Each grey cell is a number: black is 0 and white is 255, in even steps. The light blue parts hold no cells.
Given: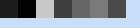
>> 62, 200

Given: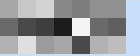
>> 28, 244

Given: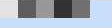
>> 152, 227

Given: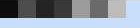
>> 57, 188

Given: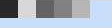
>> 99, 216

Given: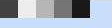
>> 182, 237

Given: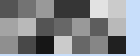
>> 103, 226

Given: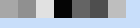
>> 5, 225
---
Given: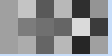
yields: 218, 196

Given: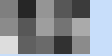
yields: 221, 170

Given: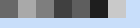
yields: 201, 169

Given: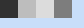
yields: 220, 189

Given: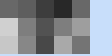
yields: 208, 199

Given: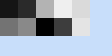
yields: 239, 228

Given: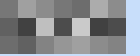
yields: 202, 191

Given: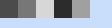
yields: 215, 160

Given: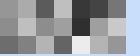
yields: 236, 201
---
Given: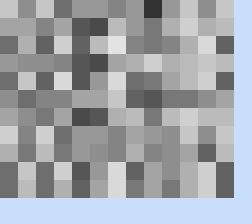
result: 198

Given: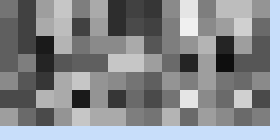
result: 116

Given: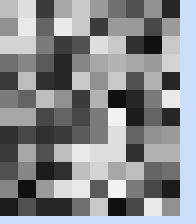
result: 189

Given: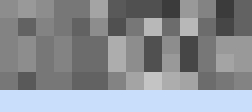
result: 141

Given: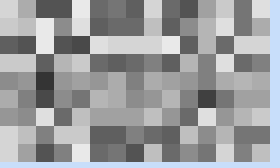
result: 213

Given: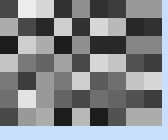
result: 72
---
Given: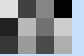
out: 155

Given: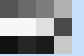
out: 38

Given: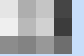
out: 131

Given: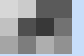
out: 125

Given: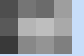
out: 136

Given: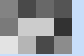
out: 181

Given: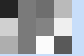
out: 122

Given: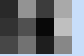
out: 114

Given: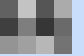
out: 160
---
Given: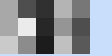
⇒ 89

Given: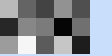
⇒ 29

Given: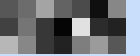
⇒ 87

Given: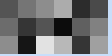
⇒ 160

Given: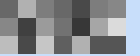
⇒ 85

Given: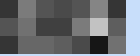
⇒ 113

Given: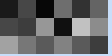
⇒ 61

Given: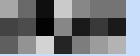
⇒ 179

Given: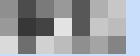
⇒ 132
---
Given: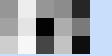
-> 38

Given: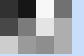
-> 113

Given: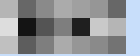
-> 103

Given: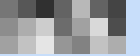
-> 68

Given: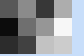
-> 173

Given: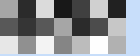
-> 33
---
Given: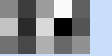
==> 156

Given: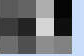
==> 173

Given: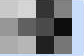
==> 52

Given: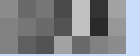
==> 118

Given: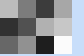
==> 60

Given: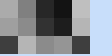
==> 39
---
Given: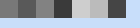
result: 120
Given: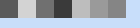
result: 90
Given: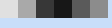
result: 224
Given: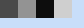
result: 74
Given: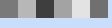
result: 121
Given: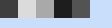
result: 62
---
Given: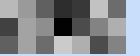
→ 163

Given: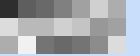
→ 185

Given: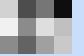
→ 139

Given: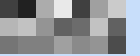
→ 194

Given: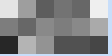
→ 103

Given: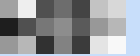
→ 80
